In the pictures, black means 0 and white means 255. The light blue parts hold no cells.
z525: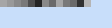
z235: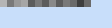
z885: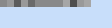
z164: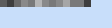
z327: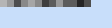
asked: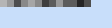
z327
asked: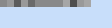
z885
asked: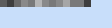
z164

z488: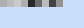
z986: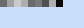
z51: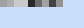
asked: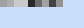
z51
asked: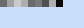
z986
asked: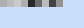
z488

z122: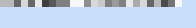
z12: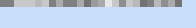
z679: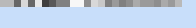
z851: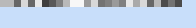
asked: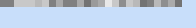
z12
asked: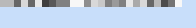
z122

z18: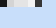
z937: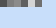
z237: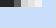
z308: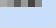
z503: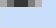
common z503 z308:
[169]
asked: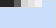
z237

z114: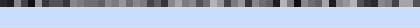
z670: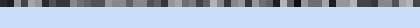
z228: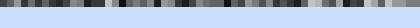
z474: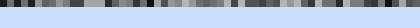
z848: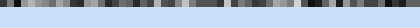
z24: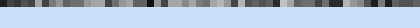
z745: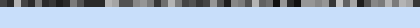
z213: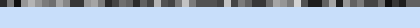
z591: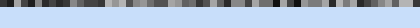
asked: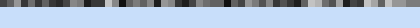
z228
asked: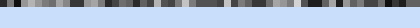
z213
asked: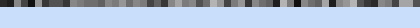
z114
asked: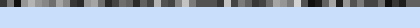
z848

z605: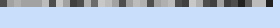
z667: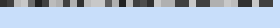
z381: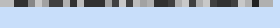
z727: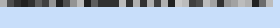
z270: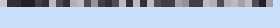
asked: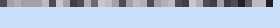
z605
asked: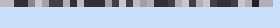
z381
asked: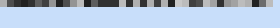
z727

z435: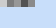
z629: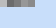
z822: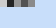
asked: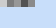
z435

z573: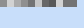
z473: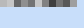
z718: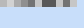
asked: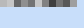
z473
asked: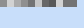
z573
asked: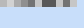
z718

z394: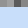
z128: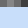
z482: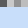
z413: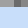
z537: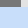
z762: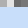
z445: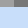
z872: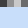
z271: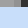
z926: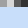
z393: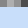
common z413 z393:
[134]
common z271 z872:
[146]
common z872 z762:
[107]
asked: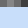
z128
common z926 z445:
[160]
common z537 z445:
[119]
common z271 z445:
[160]

